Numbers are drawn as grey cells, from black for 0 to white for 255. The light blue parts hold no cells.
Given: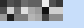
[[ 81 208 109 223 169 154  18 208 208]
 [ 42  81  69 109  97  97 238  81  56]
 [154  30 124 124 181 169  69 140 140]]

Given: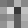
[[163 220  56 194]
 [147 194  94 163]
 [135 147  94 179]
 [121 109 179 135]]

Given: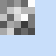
[[168 210  75 105  75]
 [137 196 223 184 184]
 [ 89 168 152  59 121]
 [137 121 152 105 252]
 [196 105 210 252 121]]

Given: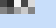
[[132 101 160 202 132]
 [ 72  41 244  72 218]]

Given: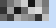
[[ 49 159  22 105 204 218 135]
 [ 76 119 159 204  22 174 119]
 [105  63 174 147 135  49 190]]

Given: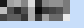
[[ 25 161 174 134 220  41 134 146 146 122]
 [ 68  94  94  55 174  55 161 106 106 233]
 [190  80  41  80 174  10  55  68  80 122]]
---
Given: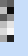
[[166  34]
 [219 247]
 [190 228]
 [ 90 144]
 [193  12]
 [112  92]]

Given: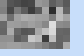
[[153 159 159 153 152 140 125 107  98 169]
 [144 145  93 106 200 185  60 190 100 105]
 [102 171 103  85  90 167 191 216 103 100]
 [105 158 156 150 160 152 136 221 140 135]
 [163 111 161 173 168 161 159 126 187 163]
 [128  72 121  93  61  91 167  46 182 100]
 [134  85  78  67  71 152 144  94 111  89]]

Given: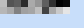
[[182 168 129 160 165 191  66 168 201 229]
 [190  84  93  42 170 149  95  48   3  11]]

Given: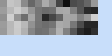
[[153 185 202 177 133 111 114 136 177 129  87  43  28  47]
 [156 184 204 184 146 116 109 116 170 165 120  76  38  37]
 [144 207 149 110 166 118  41  70  99 165 164 129 151 207]
 [157 184 204 186 148 117 108 112 167 170 127  86  43  37]
 [147 197 190 139 103 129 171 144  69  14  75  83 102 152]]

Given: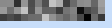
[[ 62  76  63  95 108 109 194 145 120 103 124  73   3 107  57]
 [154 111 149 194  80 149  98 100  59 116 130  16  73  90 149]
 [138 139  47 148  76 124  80 194 172  63 106 139 143 102 158]]

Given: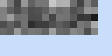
[[104  96 152 107 119 115 100 158 104 100 135 124  78 132]
 [ 78  98  78 114  46  61  62  80  94  81  57 119 110 170]
 [130 157 110 113  75  77 115  69 117 114  90  55  58  26]
 [127  95  77 102  77  82  95 129 107 114  80  93 147 142]
 [172 120  70 151  97 118 118 199 175 177 111  68 129  93]]

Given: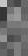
[[101  84 126  98]
 [ 91 112 126 106]
 [150  75  88 114]
 [121 103 104 106]
 [ 91 121 120 126]
 [ 53 144 153 106]
 [ 53 117 147  98]
 [198  89  72 105]]

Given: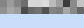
[[145 167 155  75 104 113  82 130 125 166 136 102]
 [132 156 131 110 216 214 220 187 158  59 138 196]]
